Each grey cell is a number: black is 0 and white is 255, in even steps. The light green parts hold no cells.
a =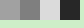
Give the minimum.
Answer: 39
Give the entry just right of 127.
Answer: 219

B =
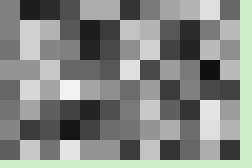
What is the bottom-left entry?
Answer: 95
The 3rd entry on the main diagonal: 134
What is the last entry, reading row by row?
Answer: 51
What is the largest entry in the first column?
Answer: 148
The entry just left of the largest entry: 164
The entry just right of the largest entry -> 164
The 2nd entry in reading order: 29
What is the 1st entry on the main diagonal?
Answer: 128
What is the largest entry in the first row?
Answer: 222
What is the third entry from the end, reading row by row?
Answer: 102
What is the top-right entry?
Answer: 102
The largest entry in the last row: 228
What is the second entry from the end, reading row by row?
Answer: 172
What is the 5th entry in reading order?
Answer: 172
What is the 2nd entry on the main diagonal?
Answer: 208
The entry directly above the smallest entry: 186
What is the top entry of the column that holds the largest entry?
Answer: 79
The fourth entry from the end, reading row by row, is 51
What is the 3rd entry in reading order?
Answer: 44
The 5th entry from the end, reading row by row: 194
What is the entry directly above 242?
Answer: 102
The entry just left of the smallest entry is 121
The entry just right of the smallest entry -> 186
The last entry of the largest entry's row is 66

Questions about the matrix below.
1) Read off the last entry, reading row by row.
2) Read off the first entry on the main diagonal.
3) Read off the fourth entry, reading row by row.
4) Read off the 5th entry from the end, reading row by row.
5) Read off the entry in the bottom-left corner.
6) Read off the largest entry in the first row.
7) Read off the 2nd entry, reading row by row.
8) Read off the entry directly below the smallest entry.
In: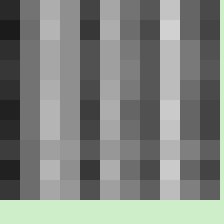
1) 95
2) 41
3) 143
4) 127
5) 55
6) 195
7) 115
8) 47

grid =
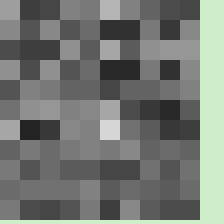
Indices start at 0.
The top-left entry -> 158
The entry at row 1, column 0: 136
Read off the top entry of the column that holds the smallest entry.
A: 62
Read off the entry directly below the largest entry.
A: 121
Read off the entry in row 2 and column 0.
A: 76
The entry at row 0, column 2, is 70
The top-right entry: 70
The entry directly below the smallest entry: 121
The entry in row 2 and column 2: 62
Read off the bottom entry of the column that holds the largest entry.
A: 62
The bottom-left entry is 121
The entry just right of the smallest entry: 56
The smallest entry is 35
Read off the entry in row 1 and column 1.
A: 84
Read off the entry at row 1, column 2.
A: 136
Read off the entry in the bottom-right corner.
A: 76
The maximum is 214
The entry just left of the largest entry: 129

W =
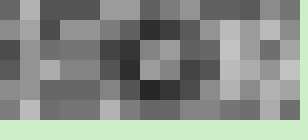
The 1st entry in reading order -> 103
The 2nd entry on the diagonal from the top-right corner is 186
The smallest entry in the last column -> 111
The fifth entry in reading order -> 84
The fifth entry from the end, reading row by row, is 131
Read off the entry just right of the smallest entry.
54
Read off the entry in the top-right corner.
117
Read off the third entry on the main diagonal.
111
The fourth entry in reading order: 84
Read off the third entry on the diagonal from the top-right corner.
155
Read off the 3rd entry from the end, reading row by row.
111
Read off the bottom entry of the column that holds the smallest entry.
103
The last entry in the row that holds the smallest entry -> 163
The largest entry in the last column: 193
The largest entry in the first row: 178
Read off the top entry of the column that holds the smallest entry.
97
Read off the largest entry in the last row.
186
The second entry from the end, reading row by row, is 171
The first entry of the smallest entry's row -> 139
